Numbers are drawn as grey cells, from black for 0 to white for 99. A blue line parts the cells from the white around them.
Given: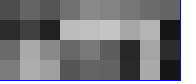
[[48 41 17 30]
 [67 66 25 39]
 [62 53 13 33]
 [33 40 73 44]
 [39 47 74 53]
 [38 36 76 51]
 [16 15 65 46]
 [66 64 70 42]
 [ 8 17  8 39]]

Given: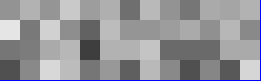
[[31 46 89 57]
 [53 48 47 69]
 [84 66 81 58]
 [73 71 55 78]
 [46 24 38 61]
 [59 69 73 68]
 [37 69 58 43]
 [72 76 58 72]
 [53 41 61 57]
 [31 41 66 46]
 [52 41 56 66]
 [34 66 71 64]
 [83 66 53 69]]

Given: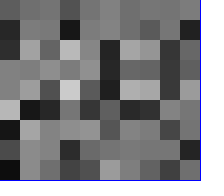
[[ 5 29  8 71 50 50 18 15 36]
 [54 54 64  9 61 49 63 48 43]
 [43 51 51 15 31 55 39 47 45]
 [26 17 55 46 79 48 72  9 32]
 [31 41 57 21 35 56 52 48 45]
 [60 45 33 37 12 15 14 51 50]
 [49 47 51 16 68 40 64 43 43]
 [38 46 48 19 65 39 58 35 46]
 [25 46 27 51 22 22 21 46 45]
 [43 14 45 46 60 37 40 13 48]]

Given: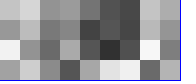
[[63 94 59 76]
 [80 57 73 83]
 [54 41 47 57]
 [33 66 52 60]
 [65 33 26 45]
 [88 19 33 32]
 [93 31 27 28]
 [41 96 72 76]
 [70 49 58 67]]

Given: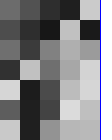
[[78 36 83 19 43 30 42]
 [12 12 11 75 23 18 32]
 [57 26 29 43 50  9 18]
 [71 85 73 65 68 75 12]
 [72 74 83 82 60 10 79]]

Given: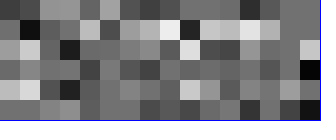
[[44 73 41 61 43 24]
 [44 84 52 79  6 29]
 [51 32 44 39 36 57]
 [55 13 45 11 44 58]
 [36 35 26 41 73 39]
 [44 44 47 42 30 63]
 [44 51 33 48 61 32]
 [29 44 26 53 70 25]
 [34 37 44 35 92 31]
 [28 78 39 86 14 44]
 [41 58 42 30 77 44]
 [46 35 39 27 73 42]
 [20 51 44 58 88 18]
 [44 45 33 42 69 34]
 [26 61 44 44 44 44]
 [ 7 44  2 77 44 44]]

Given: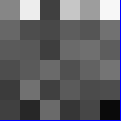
[[25 23 30 35 40 52]
 [15 44 35 34 30 92]
 [41 25 41 24 28 25]
 [21 35 31 41 36 77]
 [27 29 38 43 33 61]
 [ 4 30 45 36 44 96]]
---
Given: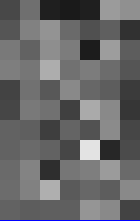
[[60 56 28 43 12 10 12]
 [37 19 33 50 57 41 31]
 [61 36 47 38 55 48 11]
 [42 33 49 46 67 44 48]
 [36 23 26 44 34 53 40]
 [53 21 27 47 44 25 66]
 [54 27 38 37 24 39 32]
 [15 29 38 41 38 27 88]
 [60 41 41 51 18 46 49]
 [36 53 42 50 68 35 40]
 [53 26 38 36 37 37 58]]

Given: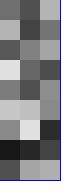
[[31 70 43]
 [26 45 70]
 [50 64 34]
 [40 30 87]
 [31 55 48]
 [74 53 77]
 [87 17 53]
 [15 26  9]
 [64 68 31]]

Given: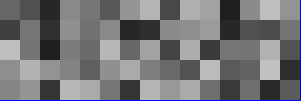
[[74 57 40 31 15 53 46 34 58 70 28 68 63 12 54]
 [29 45 25 46 19 56 44 53 15 18 54 55 60 15 31]
 [69 32 74 45 12 48 41 71 40 63 26 67 23 46 45]
 [75 18 55 69 57 51 37 56 66 49 41 32 73 35 38]
 [16 35 52 58 20 71 66 46 20 70 59 66 43 22 43]]

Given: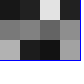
[[88 13  9 13]
 [39 55 47 50]
 [ 7 63 69 11]]

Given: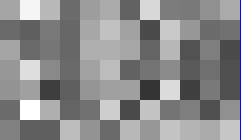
[[56 66 64 95 72 42 61 66 38 84 48 47]
 [42 44 41 37 47 40 65 75 63 29 78 59]
 [49 29 64 41 46 40 68 68 65 39 71 32]
 [43 31 59 86 53 41 63 73 38 45 54 35]
 [47 31 57 62 24 37 58 62 62 20 85 25]
 [31 56 42 99 68 39 44 80 29 76 45 49]
 [66 77 50 37 37 73 57 41 72 59 76 70]]

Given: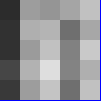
[[64 75 17 61 58]
 [43 65 19 68 70]
 [50 78 19 60 75]
 [51 68 27 69 86]
 [43 75 22 61 76]]

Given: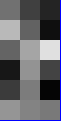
[[25 14 44]
 [38  6 72]
 [64 87 39]
 [57 26  9]
 [48  2 23]
 [51 47 58]]

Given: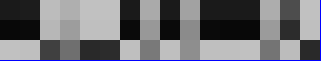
[[30 75 10 11 73 68 75 75 10 66 10 63 10 10 10 67]
 [17 74  3  4 71 61 74 74  4 59  4 54  4  3  3 60]
 [73 16 75 74 25 43 16 17 74 47 74 55 74 74 75 45]]
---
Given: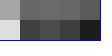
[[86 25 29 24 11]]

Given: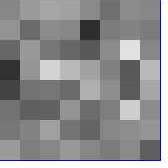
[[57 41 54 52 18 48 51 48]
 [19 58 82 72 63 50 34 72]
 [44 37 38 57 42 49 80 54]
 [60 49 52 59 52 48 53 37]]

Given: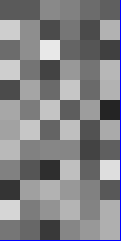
[[80 55 29 46 29 69]
 [80 45 26 59 45 71]
 [65 48 76 36 61 14]
 [72 50 52 52 26 37]
 [20 62 69 59 50 34]
 [46 40 22 52 59 68]]

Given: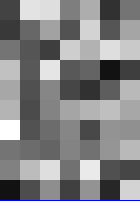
[[22 40 63 32 82 33 64]
 [75 34 89 34 39  7 24]
 [70 29 51 64 70 74 65]
 [45 42 39 51 44 58 72]
 [ 7 30 55 25 57 15 82]]

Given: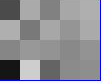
[[68 47 65 58 66]
 [ 8 80 39 54 55]]

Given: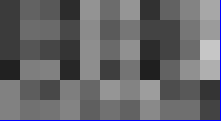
[[23 42 41 28 54 35 46 26 26 46 60]
 [13 49 50 15 55 24 45 12 38 56 68]
 [50 44 45 51 37 44 38 53 43 43 26]]
